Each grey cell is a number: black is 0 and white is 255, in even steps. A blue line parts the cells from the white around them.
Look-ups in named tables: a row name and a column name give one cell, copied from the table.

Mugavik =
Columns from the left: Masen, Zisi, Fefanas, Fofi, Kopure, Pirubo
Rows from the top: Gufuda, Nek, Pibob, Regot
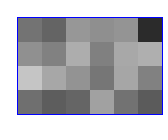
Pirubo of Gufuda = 43
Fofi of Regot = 161
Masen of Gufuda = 115
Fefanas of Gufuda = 151
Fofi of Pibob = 118
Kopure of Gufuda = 148
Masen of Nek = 144
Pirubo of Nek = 175

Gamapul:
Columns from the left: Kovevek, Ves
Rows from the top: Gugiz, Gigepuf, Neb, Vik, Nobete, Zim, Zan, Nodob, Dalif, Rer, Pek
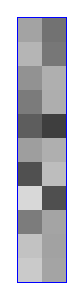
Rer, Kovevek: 194
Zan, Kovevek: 80
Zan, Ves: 189
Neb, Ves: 175
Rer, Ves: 162
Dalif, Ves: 164
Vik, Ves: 174
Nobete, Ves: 62
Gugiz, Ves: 114
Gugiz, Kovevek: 163

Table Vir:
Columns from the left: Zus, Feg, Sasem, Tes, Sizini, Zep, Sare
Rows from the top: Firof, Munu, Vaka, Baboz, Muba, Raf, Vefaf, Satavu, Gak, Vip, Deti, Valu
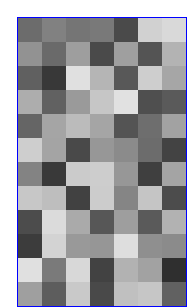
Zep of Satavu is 197
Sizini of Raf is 139
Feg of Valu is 93
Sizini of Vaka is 88
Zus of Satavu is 199
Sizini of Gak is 158
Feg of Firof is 129
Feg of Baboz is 97
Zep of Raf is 108
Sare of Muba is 162
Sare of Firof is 217
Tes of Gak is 87
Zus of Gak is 76
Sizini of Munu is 159
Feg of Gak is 219
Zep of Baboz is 79
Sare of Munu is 179
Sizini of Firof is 74
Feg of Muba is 165
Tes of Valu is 73

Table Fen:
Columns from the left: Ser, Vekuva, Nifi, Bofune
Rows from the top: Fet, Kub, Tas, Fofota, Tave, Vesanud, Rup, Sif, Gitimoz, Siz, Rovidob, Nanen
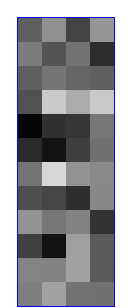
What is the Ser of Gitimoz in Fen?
148
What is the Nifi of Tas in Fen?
102
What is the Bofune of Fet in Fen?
149
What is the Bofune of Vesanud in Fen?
113
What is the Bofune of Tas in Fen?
96
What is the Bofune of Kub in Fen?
45
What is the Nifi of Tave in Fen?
55
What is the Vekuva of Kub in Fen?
84
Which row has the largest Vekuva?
Rup

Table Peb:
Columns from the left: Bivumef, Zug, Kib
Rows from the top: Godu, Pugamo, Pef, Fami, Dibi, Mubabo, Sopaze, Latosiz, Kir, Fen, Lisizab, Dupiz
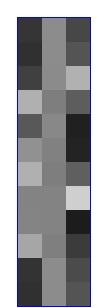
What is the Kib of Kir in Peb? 28
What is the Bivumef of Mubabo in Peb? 145
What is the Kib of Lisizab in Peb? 75
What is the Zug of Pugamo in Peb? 140
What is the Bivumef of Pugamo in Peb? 48
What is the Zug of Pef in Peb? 139
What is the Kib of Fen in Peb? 59

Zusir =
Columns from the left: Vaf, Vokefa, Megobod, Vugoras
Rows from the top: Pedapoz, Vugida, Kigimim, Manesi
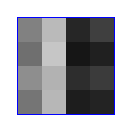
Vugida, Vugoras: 32
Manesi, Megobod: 29
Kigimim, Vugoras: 59
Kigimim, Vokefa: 178
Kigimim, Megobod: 45
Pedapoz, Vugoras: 63
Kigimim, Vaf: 142
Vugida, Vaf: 111
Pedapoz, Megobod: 38
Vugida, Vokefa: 198
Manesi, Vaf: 117
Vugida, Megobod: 22
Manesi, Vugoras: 35
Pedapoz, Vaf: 129
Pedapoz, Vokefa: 186
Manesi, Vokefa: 183

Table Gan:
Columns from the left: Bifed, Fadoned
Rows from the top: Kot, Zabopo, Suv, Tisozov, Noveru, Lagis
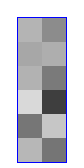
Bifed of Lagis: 183
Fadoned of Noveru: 198
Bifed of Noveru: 118
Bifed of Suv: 178
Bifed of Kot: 180
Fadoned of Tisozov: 62
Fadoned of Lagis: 117
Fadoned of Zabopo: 174
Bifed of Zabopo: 167
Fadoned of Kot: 140
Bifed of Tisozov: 217
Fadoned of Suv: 122

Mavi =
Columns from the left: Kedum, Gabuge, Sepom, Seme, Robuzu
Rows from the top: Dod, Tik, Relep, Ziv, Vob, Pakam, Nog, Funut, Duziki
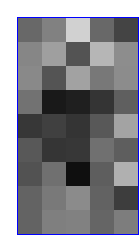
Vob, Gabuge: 64
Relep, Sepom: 162
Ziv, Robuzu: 95
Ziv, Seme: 52
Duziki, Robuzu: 125
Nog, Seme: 94
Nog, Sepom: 15
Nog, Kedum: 82
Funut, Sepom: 139
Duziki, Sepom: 129
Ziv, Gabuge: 25
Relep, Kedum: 137
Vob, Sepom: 52
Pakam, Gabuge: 53
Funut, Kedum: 99
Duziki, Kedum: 99
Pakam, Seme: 112
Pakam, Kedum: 88
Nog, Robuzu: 176

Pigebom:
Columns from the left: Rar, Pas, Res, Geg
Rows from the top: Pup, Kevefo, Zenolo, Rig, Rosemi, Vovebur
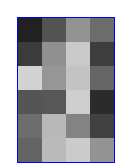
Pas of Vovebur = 186
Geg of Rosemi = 65
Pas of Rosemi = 184
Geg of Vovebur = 147
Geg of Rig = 43
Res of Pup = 147
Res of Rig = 206
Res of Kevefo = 201
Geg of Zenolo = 101
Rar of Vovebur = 100
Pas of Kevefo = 144
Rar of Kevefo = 59
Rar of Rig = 85
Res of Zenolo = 195
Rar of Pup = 33
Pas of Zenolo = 150

